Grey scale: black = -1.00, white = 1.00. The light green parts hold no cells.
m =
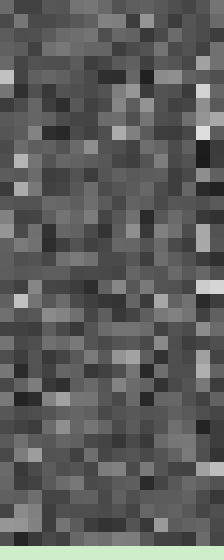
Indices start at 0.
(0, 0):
-0.17
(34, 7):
-0.39
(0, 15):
-0.09
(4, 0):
-0.18
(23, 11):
-0.48
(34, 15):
-0.36
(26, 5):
-0.24
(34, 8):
-0.29
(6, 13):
-0.54
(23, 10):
-0.15
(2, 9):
-0.23
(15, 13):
-0.29
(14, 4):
-0.20
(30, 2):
-0.53
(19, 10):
-0.31
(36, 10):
-0.19
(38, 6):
-0.10
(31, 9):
-0.42
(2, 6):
-0.09
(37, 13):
-0.23
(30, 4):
0.12
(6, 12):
-0.37
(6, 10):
-0.54
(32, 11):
-0.34
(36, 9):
-0.46
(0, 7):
-0.18
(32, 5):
-0.49
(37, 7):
-0.60
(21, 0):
-0.24
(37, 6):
-0.52
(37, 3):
-0.51
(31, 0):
-0.30
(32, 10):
-0.43
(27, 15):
-0.53
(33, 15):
0.48
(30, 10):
-0.44
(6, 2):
-0.37

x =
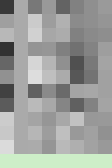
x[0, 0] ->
-0.55
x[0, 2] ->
-0.06
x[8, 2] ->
0.29
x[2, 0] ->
0.44
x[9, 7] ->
0.14
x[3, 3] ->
0.18
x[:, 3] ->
[0.20, 0.23, 0.31, 0.18, 0.42, 0.50, 0.08, 0.32, 0.18, 0.23, 0.17]
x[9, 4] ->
0.50
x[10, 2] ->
0.34
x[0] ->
[-0.55, 0.33, -0.06, 0.20, -0.22, 0.01, 0.12, 0.21]
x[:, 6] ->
[0.12, 0.12, 0.08, 0.03, -0.05, -0.10, 0.31, 0.02, 0.19, 0.26, 0.27]
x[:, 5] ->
[0.01, 0.09, 0.01, -0.11, -0.37, -0.32, 0.29, -0.25, 0.52, 0.20, 0.37]
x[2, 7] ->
0.11
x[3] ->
[-0.61, 0.33, 0.16, 0.18, 0.00, -0.11, 0.03, 0.24]
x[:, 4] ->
[-0.22, 0.39, 0.35, 0.00, 0.13, 0.34, -0.17, 0.04, 0.32, 0.50, 0.45]
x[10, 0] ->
0.72
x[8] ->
[0.60, 0.33, 0.29, 0.18, 0.32, 0.52, 0.19, 0.20]
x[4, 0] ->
-0.20
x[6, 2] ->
-0.25

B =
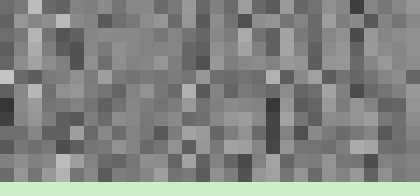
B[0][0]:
-0.14
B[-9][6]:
0.12
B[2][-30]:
-0.14
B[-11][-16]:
-0.20
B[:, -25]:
[0.02, 0.08, -0.24, -0.36, -0.35, 0.12, 0.17, 0.02, -0.30, 0.24, -0.26, 0.23, -0.09]
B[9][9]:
0.02
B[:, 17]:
[0.23, -0.37, 0.33, 0.27, 0.06, -0.09, -0.04, 0.05, 0.22, 0.14, 0.24, -0.41, -0.35]
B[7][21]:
-0.28
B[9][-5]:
-0.05
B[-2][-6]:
-0.07
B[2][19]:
-0.25
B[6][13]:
0.37
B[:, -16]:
[-0.18, -0.30, -0.20, -0.25, -0.36, 0.18, -0.30, -0.10, -0.11, 0.20, 0.18, -0.23, -0.28]
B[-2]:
[0.00, 0.11, 0.00, 0.06, 0.47, 0.23, 0.01, -0.17, -0.20, -0.07, 0.11, 0.10, -0.20, 0.27, -0.23, 0.02, -0.21, -0.41, 0.01, 0.28, -0.20, -0.01, -0.03, 0.16, -0.07, -0.08, -0.39, 0.01, -0.02, 0.02]
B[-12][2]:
0.04
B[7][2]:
0.21
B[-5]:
[-0.49, 0.04, 0.17, -0.02, -0.26, -0.30, -0.01, -0.16, 0.10, 0.06, -0.06, 0.00, 0.08, -0.16, -0.11, 0.07, 0.18, 0.22, 0.08, -0.46, 0.27, -0.08, -0.25, 0.09, 0.08, 0.15, 0.22, -0.06, -0.12, 0.10]
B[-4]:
[-0.14, -0.13, 0.05, -0.24, -0.25, 0.24, -0.17, 0.07, -0.15, 0.02, -0.07, -0.30, -0.02, 0.26, 0.20, -0.19, -0.01, 0.14, -0.17, -0.46, 0.02, -0.37, 0.08, -0.04, -0.15, -0.05, 0.04, -0.31, -0.13, 0.03]
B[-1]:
[-0.15, 0.17, -0.09, 0.19, 0.40, -0.09, 0.06, -0.29, -0.02, -0.06, 0.05, 0.24, -0.10, -0.04, -0.28, 0.13, -0.03, -0.35, 0.17, 0.25, -0.09, 0.16, -0.17, 0.14, 0.03, 0.19, -0.23, 0.12, -0.06, 0.00]
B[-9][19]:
0.01
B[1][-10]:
-0.09
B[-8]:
[0.54, -0.17, -0.27, -0.04, -0.01, 0.12, -0.03, 0.24, -0.04, -0.10, -0.04, -0.08, -0.03, -0.09, 0.18, -0.13, -0.15, -0.09, -0.14, 0.39, -0.26, 0.08, 0.25, -0.27, -0.10, -0.19, -0.09, 0.04, 0.11, -0.19]
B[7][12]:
-0.03
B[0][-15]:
0.00
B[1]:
[-0.22, 0.18, 0.04, 0.11, 0.45, 0.08, 0.03, -0.30, -0.13, -0.05, 0.10, 0.17, -0.16, 0.17, -0.30, 0.10, -0.10, -0.37, 0.11, 0.15, -0.09, 0.03, -0.17, 0.23, -0.01, 0.08, -0.31, 0.03, -0.08, 0.06]
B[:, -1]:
[0.17, 0.06, 0.12, 0.12, 0.10, -0.19, 0.19, 0.15, 0.10, 0.03, -0.05, 0.02, 0.00]
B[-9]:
[-0.21, 0.10, 0.27, 0.10, 0.00, -0.35, 0.12, -0.13, 0.11, 0.03, 0.05, 0.17, -0.01, -0.20, -0.36, 0.19, -0.01, 0.06, 0.09, 0.01, 0.19, 0.15, -0.27, 0.15, 0.18, -0.16, 0.05, 0.19, 0.06, 0.10]
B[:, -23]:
[0.08, -0.30, 0.08, -0.04, -0.13, 0.24, -0.09, -0.24, -0.16, 0.07, -0.05, -0.17, -0.29]
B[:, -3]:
[-0.07, 0.03, 0.04, 0.09, 0.19, 0.04, -0.09, -0.23, -0.06, -0.31, -0.13, 0.01, 0.12]
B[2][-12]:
-0.10

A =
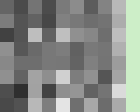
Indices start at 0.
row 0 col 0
-0.21
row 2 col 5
0.13
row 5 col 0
0.13
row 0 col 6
-0.28
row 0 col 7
0.03
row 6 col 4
0.12
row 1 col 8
0.35
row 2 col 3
-0.24
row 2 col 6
0.06
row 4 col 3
-0.06
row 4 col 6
0.00
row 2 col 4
0.50
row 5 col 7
-0.33
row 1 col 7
-0.10
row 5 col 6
0.14
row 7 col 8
0.33
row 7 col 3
-0.01
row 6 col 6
-0.23
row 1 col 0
-0.03
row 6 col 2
0.27

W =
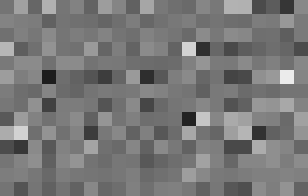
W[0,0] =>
-0.09
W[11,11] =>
-0.21
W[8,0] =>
-0.30
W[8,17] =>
0.26
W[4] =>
[-0.05, 0.09, 0.09, -0.11, 0.09, 0.09, -0.10, -0.05, -0.06, -0.13, -0.15, -0.17, -0.15, 0.00, 0.17, -0.04, -0.05, 0.08, -0.07, 0.00, -0.12, 0.06]
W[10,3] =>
-0.31
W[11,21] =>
0.10
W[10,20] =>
0.04
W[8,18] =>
0.03
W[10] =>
[-0.40, -0.57, 0.08, -0.31, 0.02, -0.06, 0.29, -0.12, -0.17, 0.05, -0.23, 0.08, -0.06, -0.23, 0.02, -0.01, -0.43, -0.43, 0.35, 0.12, 0.04, -0.19]
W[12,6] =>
-0.08
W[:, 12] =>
[-0.13, -0.06, -0.08, -0.22, -0.15, -0.01, -0.06, -0.08, -0.10, -0.15, -0.06, -0.14, -0.08, 0.00]
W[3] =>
[0.43, -0.26, -0.12, 0.15, -0.09, -0.11, 0.21, -0.21, -0.01, -0.22, 0.09, 0.02, -0.22, 0.65, -0.63, -0.19, -0.43, -0.27, -0.21, -0.14, -0.20, -0.41]
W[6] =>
[-0.03, -0.14, -0.18, 0.04, -0.16, -0.21, -0.09, -0.04, -0.07, -0.05, 0.07, 0.02, -0.06, -0.09, -0.25, -0.05, -0.03, -0.16, -0.11, -0.15, -0.09, -0.09]
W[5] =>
[0.23, -0.01, 0.06, -0.77, -0.14, -0.23, -0.34, -0.52, -0.21, 0.21, -0.64, -0.31, -0.01, 0.08, -0.19, -0.10, -0.47, -0.43, 0.13, 0.20, 0.84, 0.04]
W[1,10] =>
-0.19
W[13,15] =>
-0.07
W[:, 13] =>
[-0.17, -0.01, -0.17, 0.65, 0.00, 0.08, -0.09, -0.05, -0.73, 0.32, -0.23, -0.08, 0.24, -0.06]
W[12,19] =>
0.00
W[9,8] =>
0.07
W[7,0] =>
-0.07
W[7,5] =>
-0.03
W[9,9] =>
-0.23
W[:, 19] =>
[-0.28, -0.04, -0.12, -0.14, 0.00, 0.20, -0.15, 0.16, 0.00, -0.24, 0.12, 0.12, 0.00, -0.01]
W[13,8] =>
-0.14
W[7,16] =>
-0.36
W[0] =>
[-0.09, 0.26, -0.20, 0.39, -0.08, 0.02, -0.22, 0.23, 0.04, -0.24, 0.30, -0.06, -0.13, -0.17, 0.05, -0.06, 0.40, 0.39, -0.41, -0.28, -0.58, 0.07]

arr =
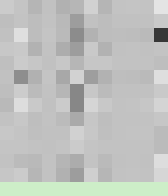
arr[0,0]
0.59
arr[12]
[0.55, 0.59, 0.43, 0.52, 0.39, 0.23, 0.62, 0.43, 0.52, 0.53, 0.52, 0.68]
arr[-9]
[0.50, 0.59, 0.55, 0.51, 0.56, 0.43, 0.55, 0.55, 0.52, 0.52, 0.52, 0.49]
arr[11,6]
0.53
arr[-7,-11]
0.60
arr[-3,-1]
0.47
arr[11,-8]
0.42
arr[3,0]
0.56
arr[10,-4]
0.52
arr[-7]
[0.49, 0.60, 0.47, 0.52, 0.43, 0.06, 0.56, 0.47, 0.51, 0.51, 0.51, 0.58]
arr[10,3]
0.51
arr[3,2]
0.40
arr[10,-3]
0.52
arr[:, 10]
[0.53, 0.51, 0.46, 0.51, 0.52, 0.46, 0.51, 0.55, 0.52, 0.53, 0.52, 0.51, 0.52]
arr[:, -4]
[0.53, 0.51, 0.49, 0.51, 0.52, 0.49, 0.51, 0.52, 0.52, 0.52, 0.52, 0.51, 0.52]
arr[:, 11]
[0.79, 0.58, -0.57, 0.53, 0.49, 0.74, 0.58, 0.66, 0.55, 0.47, 0.47, 0.73, 0.68]
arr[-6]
[0.45, 0.73, 0.58, 0.51, 0.59, 0.06, 0.67, 0.57, 0.52, 0.53, 0.55, 0.66]
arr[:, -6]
[0.64, 0.51, 0.40, 0.58, 0.55, 0.24, 0.56, 0.67, 0.55, 0.56, 0.54, 0.53, 0.62]
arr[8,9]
0.52
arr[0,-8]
0.39
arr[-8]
[0.51, 0.11, 0.39, 0.54, 0.32, 0.65, 0.24, 0.40, 0.49, 0.48, 0.46, 0.74]
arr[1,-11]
0.53
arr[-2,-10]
0.45
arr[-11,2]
0.48
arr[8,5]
0.33
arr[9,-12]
0.56
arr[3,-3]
0.52
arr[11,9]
0.52

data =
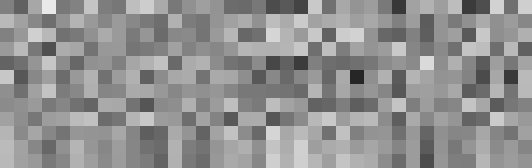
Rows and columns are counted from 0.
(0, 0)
0.00
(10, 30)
-0.29
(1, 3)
-0.14
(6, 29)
0.23
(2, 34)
0.57
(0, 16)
-0.15
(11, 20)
0.40
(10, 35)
0.09
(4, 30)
0.71
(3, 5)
0.30
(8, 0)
0.26
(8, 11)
0.22
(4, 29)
0.08
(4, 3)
0.55
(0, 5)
0.02
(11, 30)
-0.40
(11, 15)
0.19
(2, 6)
0.14
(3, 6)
-0.10
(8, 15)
0.03
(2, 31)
0.16
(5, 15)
0.33
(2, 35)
0.12
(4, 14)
0.40
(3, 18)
0.39
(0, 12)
-0.06
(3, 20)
0.42
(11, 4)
0.06
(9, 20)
0.32
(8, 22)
0.44
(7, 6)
-0.21
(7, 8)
0.32
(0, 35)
0.65
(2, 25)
0.65
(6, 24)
0.31
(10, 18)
0.13
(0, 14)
0.25
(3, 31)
0.08
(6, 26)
0.18
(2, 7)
0.34
